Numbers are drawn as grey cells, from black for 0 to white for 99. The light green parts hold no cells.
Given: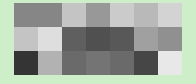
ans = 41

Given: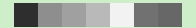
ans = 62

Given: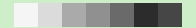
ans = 66

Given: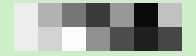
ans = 98

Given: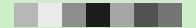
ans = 55

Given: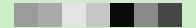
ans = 88

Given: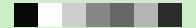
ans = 80

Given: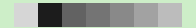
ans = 38
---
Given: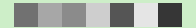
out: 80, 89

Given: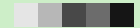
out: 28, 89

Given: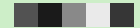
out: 53, 91

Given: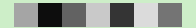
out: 78, 85

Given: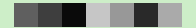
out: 77, 77

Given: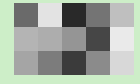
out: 58, 91
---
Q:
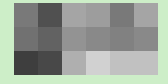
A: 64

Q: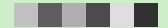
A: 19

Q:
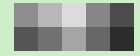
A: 29

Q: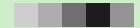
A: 57

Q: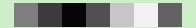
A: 38

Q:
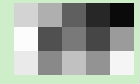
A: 4
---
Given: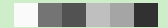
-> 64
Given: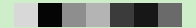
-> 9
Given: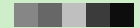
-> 23
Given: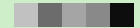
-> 53
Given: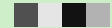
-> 7
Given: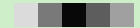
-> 36
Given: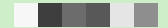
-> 89
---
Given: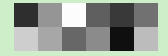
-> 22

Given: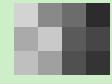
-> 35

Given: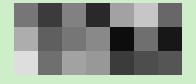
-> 43

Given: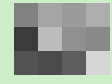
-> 56

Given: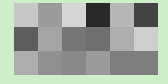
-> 67

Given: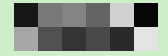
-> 81
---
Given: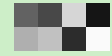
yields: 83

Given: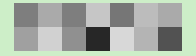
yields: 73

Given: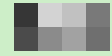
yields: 75

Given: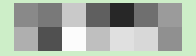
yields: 43

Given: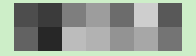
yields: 80

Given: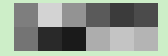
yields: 23
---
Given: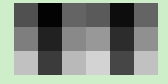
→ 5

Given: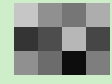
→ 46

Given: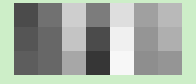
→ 62

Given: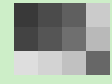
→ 37

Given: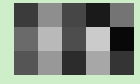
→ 10

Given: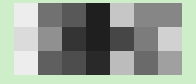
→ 52

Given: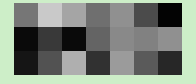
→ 29
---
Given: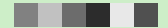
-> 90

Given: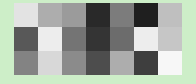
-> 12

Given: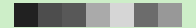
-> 42

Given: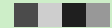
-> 12

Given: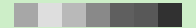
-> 34

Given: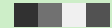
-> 93

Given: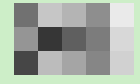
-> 55

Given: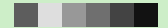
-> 26

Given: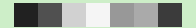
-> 66
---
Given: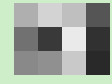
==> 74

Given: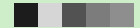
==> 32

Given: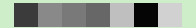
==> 47

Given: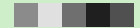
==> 43

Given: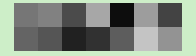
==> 29

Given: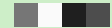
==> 12

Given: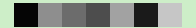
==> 42
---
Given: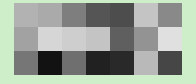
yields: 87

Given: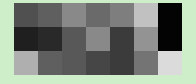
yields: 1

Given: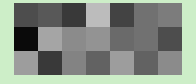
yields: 30

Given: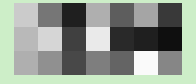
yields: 6

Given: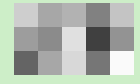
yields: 57

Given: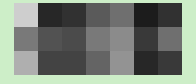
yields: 43
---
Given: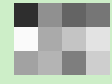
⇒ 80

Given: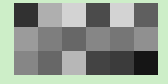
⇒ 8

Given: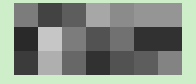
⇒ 51

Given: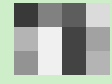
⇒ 70

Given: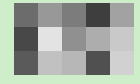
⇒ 81

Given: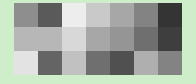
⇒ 51

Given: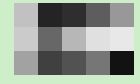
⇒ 7
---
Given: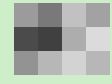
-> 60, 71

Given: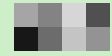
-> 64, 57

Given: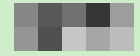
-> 52, 73

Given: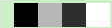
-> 0, 99

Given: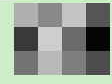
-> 68, 30

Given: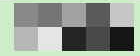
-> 53, 8

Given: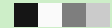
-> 8, 79

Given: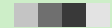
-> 76, 88
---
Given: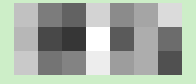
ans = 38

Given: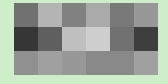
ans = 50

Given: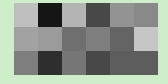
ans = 70

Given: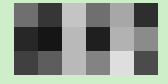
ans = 76

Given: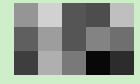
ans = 33

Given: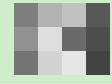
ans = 75

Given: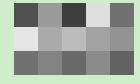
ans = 24
